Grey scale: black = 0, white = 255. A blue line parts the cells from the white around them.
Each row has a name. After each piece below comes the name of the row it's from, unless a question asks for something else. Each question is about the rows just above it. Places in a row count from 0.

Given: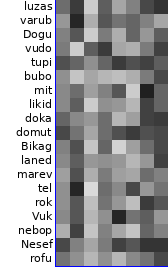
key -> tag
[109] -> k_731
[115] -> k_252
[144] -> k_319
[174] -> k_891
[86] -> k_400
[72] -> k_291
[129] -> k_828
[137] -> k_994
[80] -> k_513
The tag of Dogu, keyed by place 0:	k_828
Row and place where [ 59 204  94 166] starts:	luzas, 1
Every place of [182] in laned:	5
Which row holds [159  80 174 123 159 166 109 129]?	marev

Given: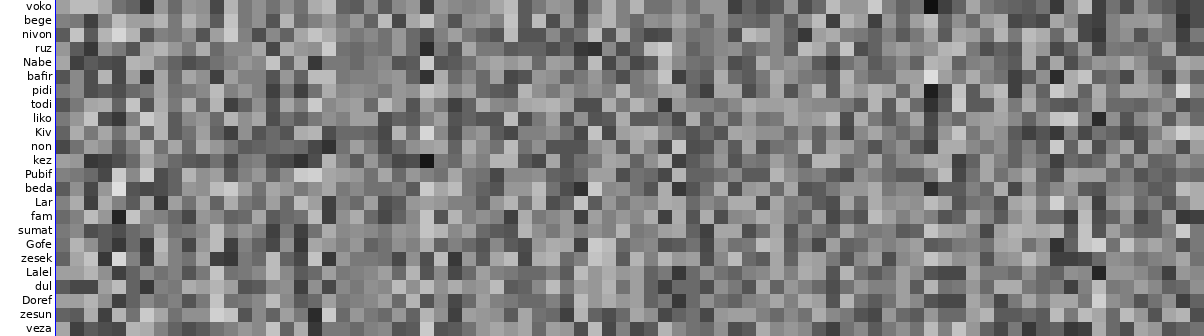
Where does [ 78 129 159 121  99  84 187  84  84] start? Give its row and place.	nivon, 26
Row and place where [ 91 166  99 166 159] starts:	zesek, 50
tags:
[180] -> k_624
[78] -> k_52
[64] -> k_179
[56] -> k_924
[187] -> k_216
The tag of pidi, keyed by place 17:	k_179

